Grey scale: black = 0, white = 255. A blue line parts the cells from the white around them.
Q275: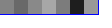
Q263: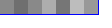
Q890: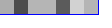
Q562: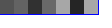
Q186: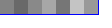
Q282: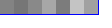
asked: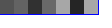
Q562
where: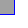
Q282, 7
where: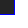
Q562, 6

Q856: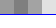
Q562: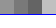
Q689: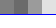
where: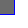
Q689, 2
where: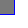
Q562, 2
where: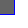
Q562, 3
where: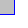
Q562, 4
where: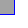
Q856, 3

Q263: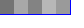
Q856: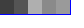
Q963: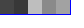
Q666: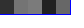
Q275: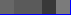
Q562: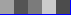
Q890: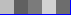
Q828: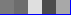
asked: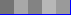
Q263
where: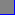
Q263, 3
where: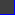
Q856, 1
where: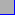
Q856, 3

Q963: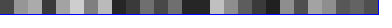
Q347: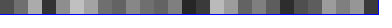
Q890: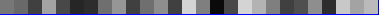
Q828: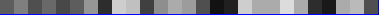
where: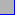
Q890, 19
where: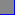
Q347, 10
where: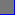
Q890, 1
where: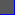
Q963, 25
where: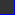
Q347, 4

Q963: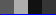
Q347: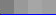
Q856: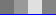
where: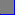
Q347, 1
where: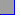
Q347, 4

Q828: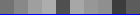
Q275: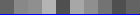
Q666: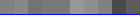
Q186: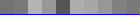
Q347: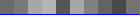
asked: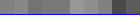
Q666
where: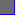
Q347, 1
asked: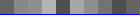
Q275
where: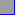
Q828, 3

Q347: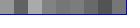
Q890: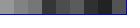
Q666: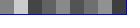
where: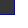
Q890, 4
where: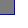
Q347, 6
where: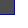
Q890, 5
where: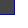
Q666, 3
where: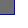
Q666, 7

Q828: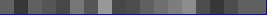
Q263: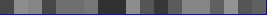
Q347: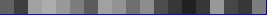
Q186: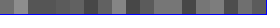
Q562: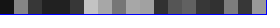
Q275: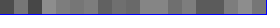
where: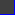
Q347, 2
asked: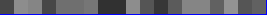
Q263
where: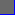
Q275, 10

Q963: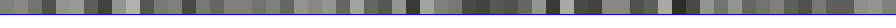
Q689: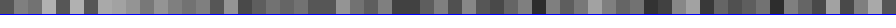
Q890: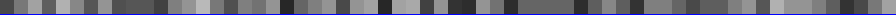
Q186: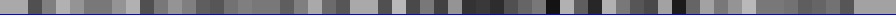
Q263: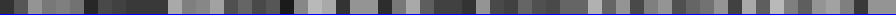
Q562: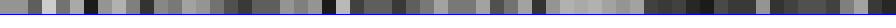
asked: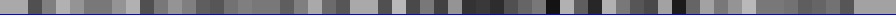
Q186
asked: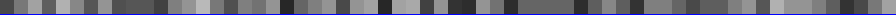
Q890
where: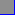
Q963, 62
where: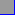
Q963, 6
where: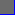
Q186, 24

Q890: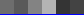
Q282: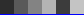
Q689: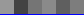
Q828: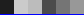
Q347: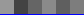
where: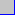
Q282, 6
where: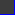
Q282, 5
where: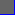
Q347, 3
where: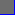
Q890, 1

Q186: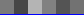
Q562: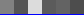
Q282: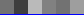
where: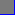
Q186, 1
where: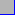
Q186, 3
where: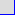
Q562, 3
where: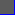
Q562, 4
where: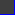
Q282, 2
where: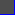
Q562, 6
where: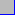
Q282, 3

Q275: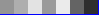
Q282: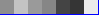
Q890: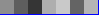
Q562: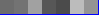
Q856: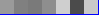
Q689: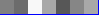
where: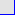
Q275, 3
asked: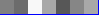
Q689
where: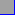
Q562, 3
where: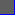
Q890, 2

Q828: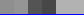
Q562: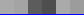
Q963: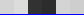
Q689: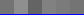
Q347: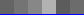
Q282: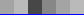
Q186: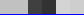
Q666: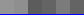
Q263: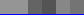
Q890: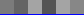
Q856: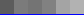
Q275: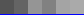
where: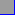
Q562, 6
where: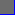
Q347, 6

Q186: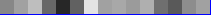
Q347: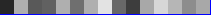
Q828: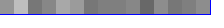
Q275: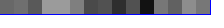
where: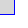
Q347, 12
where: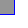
Q828, 1
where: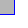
Q347, 13

